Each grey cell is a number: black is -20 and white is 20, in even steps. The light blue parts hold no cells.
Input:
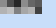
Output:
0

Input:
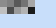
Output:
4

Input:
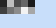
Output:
2

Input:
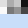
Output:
3

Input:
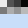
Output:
3

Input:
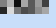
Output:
-2
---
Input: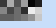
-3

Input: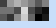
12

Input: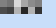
8

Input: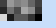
-6

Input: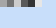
12

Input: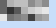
2

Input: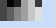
1
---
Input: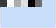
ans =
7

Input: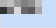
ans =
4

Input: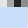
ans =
-14

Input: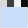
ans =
18

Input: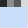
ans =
-6

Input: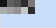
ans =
-7

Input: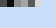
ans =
2
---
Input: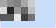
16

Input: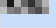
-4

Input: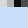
8

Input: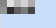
-5

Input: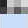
4

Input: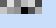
-19

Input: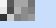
0

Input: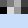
14

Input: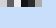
-17

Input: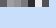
-13
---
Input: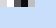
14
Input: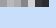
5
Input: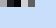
7
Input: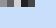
3
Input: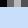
-19
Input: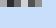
7
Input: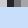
12
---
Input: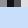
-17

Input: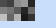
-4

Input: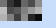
0

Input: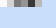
13

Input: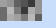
7

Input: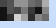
-13
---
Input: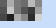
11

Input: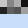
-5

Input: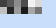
-14

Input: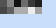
-5

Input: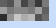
-1

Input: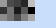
-2
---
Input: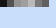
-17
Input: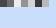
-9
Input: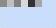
2
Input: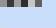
3
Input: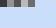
-11
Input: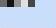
-3
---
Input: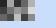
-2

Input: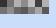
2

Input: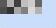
-12

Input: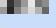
-14

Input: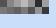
-3

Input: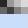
-10

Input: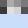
15

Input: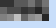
-8

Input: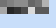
-14
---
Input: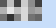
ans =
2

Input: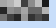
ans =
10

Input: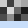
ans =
10

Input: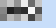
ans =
-3

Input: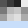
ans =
-15

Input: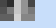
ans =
3
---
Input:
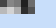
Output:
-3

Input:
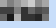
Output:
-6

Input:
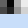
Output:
17

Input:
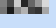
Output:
14

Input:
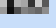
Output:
-6

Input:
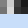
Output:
-16

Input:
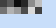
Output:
10

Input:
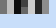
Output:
2
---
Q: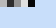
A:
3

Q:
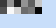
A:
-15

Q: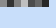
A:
0

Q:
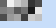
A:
12

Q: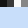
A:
19

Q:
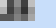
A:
2

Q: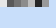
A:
-2

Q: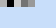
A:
12

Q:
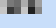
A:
-3

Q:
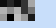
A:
-18
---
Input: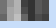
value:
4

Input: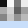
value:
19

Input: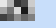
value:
8

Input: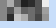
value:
7

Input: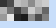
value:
-8

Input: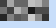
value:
6

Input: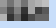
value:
-2

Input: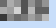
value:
7

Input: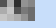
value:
7

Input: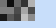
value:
-18
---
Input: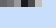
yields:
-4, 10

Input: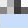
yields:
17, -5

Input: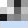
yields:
20, 6

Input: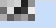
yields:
9, -5

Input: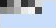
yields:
-16, -8

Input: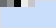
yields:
-3, 11

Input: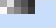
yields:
7, -11

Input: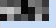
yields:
-5, -15
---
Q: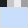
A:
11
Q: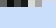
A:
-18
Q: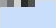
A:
-3
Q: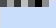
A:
6
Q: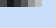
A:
-16
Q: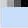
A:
5
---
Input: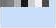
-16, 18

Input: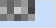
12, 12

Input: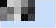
8, 14

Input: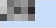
-8, 12

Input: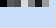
14, 14

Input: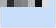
1, 15

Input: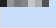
1, 11

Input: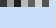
9, 13

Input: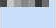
1, 11

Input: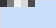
18, 18
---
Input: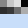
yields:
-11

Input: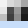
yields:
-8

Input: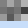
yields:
-4

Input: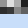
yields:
-11

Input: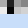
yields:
-19

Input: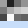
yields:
7
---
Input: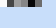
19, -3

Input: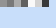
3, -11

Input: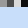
4, -18

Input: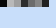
-19, -15

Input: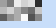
5, 1

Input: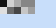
-17, 5
